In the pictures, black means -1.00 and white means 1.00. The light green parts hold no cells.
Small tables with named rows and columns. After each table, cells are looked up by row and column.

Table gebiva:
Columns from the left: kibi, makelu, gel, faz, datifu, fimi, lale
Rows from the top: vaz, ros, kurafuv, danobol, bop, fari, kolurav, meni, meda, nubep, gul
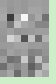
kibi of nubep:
-0.13
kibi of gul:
0.18
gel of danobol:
0.52
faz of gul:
0.21
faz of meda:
0.58
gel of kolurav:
0.28
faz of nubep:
0.21

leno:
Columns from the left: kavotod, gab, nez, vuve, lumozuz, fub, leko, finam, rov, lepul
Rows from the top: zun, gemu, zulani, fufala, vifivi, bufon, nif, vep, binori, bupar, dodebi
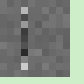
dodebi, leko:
-0.15
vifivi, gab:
-0.19
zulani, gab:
-0.16
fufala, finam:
-0.09
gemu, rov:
-0.09
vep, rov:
-0.14
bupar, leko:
-0.04
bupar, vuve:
0.59
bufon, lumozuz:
-0.17
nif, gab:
-0.13
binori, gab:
-0.18
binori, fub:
-0.15
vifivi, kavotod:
-0.16
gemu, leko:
-0.06
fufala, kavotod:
-0.19
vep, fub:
-0.02
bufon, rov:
-0.12

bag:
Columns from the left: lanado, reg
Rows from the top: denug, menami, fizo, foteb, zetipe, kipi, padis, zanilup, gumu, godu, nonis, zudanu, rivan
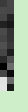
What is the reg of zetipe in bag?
-0.61
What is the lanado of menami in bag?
-0.43
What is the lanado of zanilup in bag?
-0.45
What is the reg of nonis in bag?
-0.92
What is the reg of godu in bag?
-0.17
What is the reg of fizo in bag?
-0.72
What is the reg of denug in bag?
-0.44
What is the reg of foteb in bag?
-0.81
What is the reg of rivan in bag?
-0.80
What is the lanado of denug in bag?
-0.54
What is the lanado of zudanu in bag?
0.77
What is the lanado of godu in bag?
-1.00
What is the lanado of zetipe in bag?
-0.42
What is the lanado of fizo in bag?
-0.46
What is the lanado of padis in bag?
-0.37

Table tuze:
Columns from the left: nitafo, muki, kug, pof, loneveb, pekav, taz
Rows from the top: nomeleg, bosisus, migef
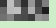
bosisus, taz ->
-0.77
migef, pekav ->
0.15
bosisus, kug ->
0.50
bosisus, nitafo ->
-0.18
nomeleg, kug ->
-0.11
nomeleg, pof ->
-0.63
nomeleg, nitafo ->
-0.58
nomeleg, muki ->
0.50
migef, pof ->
-0.42
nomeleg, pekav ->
-0.48
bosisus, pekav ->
-0.38
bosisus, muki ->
0.47
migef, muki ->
0.03
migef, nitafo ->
-0.11
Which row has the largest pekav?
migef

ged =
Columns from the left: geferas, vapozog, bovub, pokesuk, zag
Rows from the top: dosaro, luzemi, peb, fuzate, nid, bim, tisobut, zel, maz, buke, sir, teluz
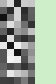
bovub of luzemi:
0.66
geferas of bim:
-0.72
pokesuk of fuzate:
-0.13
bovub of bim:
-0.44
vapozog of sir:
0.82
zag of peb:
-0.26
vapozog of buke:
-0.43
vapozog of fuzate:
0.74
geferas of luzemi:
-0.27
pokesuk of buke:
-0.59
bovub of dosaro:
-0.72
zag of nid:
0.51
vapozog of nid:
-0.74
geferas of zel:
-0.34
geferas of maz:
-0.34
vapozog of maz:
0.91
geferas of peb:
-0.87

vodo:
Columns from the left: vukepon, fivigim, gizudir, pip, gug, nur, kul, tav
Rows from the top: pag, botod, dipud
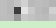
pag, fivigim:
0.45
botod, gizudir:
-0.52
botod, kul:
0.43
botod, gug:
0.58
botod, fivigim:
0.44
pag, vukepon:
0.49
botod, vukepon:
0.49
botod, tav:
0.63
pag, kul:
0.47
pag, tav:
0.41

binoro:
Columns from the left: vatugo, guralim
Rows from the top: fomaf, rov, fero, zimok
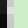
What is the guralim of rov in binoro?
0.76
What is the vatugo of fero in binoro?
-0.90
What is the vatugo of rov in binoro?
-0.80
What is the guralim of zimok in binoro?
0.57
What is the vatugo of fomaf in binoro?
-0.78
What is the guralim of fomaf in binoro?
0.59
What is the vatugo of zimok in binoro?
-0.92

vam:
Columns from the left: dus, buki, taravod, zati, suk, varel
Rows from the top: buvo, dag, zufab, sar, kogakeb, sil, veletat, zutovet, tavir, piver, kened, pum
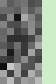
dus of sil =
-0.16
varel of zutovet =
-0.36
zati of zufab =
0.33
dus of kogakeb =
-0.20
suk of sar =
0.08
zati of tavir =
0.10
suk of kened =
0.38
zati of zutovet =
-0.58
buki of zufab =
0.07
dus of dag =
-0.16
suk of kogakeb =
0.11
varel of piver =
0.28
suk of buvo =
-0.39
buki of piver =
0.55
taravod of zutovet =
-0.25
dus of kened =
0.31
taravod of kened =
0.28

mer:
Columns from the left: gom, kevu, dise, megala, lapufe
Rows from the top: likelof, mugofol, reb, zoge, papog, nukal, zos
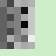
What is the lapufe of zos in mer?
0.39
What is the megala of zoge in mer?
-0.93
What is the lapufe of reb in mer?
0.56
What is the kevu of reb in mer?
-0.44
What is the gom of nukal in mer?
-0.24
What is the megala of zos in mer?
0.32
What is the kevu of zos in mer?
-0.44
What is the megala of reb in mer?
0.32
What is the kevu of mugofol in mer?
0.05
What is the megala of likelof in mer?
0.32
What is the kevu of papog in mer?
-0.44

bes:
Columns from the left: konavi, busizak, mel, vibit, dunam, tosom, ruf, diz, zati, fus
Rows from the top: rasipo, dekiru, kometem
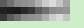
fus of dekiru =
0.17
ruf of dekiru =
-0.12
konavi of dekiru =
-0.73
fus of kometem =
0.54
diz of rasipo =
0.71
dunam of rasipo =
0.17
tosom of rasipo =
0.37
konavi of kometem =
-0.56
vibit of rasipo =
0.13
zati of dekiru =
0.13
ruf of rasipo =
0.59
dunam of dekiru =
-0.56
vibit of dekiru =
-0.68
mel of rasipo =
0.08
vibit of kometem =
0.08
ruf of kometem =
0.37

